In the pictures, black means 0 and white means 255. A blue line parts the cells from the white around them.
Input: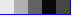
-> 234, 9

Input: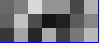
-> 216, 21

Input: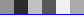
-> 240, 43

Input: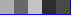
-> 195, 45

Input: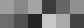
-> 200, 37

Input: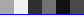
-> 241, 18

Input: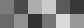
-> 218, 49

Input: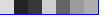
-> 219, 36

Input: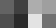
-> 227, 42
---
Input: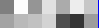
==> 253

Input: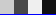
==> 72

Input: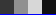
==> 144

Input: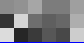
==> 146

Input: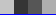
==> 53

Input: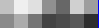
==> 239

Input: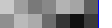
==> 158

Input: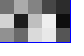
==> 171
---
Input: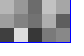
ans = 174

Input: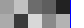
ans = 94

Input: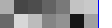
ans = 195

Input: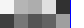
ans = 224

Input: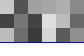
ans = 188

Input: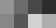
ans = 72

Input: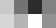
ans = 44

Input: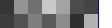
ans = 76
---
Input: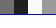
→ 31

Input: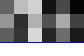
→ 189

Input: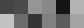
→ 75

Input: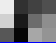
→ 49

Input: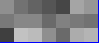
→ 114

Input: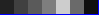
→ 64

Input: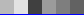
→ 226

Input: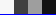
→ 64

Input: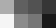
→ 96

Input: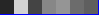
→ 210
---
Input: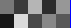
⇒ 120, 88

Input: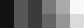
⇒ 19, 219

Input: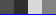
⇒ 79, 131

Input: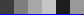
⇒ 61, 153

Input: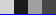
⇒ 212, 71

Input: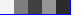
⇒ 243, 43

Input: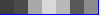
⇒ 62, 139

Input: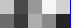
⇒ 197, 37
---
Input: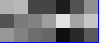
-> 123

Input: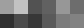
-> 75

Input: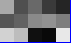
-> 98

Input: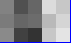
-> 102

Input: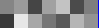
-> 231

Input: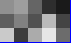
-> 129

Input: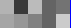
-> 151

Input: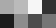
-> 141

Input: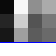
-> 206

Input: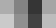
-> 144
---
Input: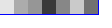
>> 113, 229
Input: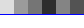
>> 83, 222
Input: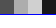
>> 25, 81
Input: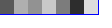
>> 221, 89
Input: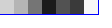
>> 247, 210
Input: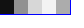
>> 172, 17
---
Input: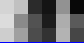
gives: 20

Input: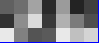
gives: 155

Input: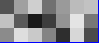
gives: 154

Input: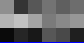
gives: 115

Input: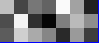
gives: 250

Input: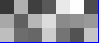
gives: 233
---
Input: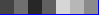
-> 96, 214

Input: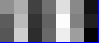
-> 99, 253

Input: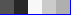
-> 248, 248

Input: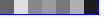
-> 155, 223

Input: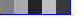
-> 36, 191

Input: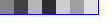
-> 45, 225
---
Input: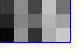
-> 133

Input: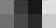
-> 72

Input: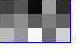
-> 142

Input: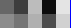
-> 117

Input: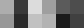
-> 42

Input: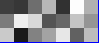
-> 239

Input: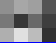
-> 55

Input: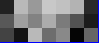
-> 159

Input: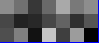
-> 34
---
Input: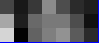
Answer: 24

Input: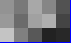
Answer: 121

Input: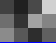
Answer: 32

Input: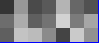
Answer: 152

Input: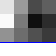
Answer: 154

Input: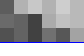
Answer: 178

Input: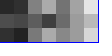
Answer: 48

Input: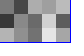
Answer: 71
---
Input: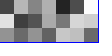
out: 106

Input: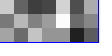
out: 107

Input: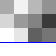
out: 230

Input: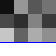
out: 99

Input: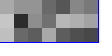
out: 105

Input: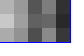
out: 146
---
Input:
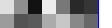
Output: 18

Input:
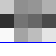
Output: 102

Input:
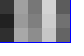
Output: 127

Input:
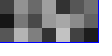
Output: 73

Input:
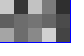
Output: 116

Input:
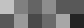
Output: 100

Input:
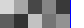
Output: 71

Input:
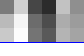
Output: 108
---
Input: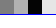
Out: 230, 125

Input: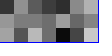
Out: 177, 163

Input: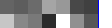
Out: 64, 198

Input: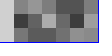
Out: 125, 208

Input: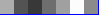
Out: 139, 173

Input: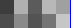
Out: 160, 76

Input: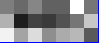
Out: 118, 242

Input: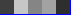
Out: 46, 62

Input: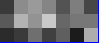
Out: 70, 43

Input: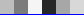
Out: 216, 189
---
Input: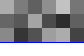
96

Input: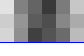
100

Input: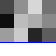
215

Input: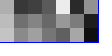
64

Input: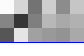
115

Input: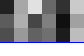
225

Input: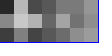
74
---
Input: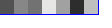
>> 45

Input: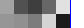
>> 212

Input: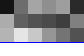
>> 116

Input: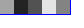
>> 228

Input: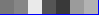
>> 155

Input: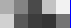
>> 53

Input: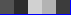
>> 179

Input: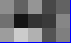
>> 84
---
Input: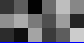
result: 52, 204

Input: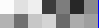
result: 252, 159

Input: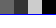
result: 101, 3

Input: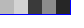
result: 185, 38

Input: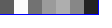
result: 93, 34

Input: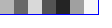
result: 182, 247

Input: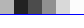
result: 181, 252

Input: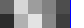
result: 100, 62

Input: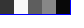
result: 52, 8

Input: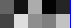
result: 99, 194
